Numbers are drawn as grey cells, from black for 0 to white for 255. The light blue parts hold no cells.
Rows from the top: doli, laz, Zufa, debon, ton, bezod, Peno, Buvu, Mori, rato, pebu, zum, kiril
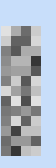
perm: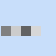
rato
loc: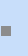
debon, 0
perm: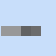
zum
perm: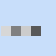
bezod
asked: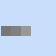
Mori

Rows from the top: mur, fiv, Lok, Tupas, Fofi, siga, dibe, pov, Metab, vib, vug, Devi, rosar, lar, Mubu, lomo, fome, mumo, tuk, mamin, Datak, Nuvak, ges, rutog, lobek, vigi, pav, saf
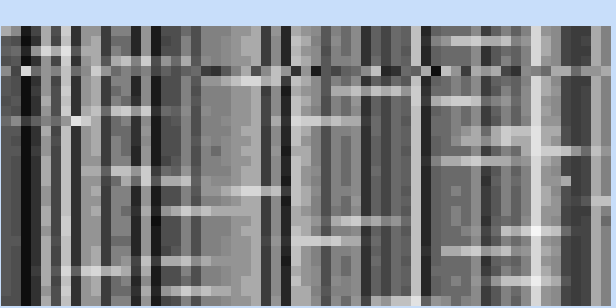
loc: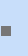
tuk, 33
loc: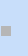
Lok, 29
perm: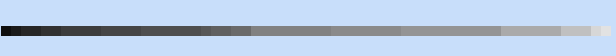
saf
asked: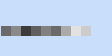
rosar
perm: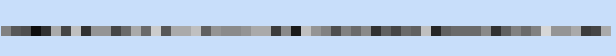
lomo
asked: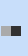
vib
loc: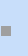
Metab, 54

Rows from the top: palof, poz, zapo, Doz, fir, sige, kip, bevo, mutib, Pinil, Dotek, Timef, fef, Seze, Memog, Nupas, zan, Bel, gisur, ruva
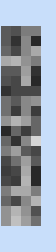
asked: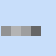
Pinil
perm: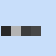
Nupas
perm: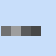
Seze

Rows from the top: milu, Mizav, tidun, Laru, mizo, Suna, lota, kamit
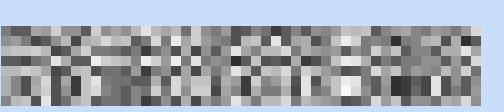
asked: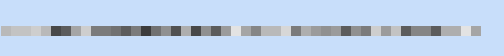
tidun
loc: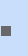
lota, 41
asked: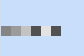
Suna

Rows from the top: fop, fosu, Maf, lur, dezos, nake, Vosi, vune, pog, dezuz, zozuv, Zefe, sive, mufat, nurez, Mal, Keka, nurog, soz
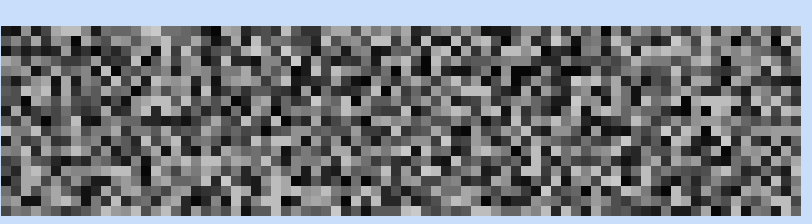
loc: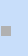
lur, 63
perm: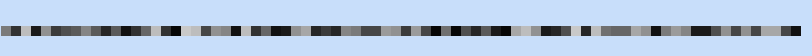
Mal
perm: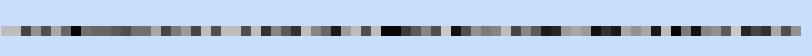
fosu
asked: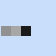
sive

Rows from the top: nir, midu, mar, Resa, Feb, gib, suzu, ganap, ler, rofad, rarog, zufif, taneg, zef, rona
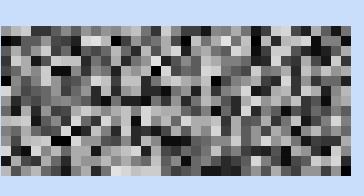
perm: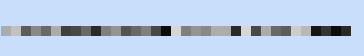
rarog
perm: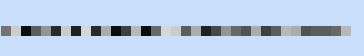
mar
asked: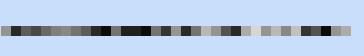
ganap
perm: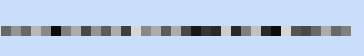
rarog
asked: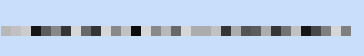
rofad

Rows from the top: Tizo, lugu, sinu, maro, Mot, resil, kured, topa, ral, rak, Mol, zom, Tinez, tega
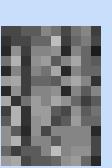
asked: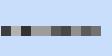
ral
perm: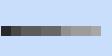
tega
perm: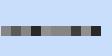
kured
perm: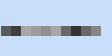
resil
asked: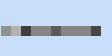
zom
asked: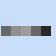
tega
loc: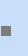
lugu, 8

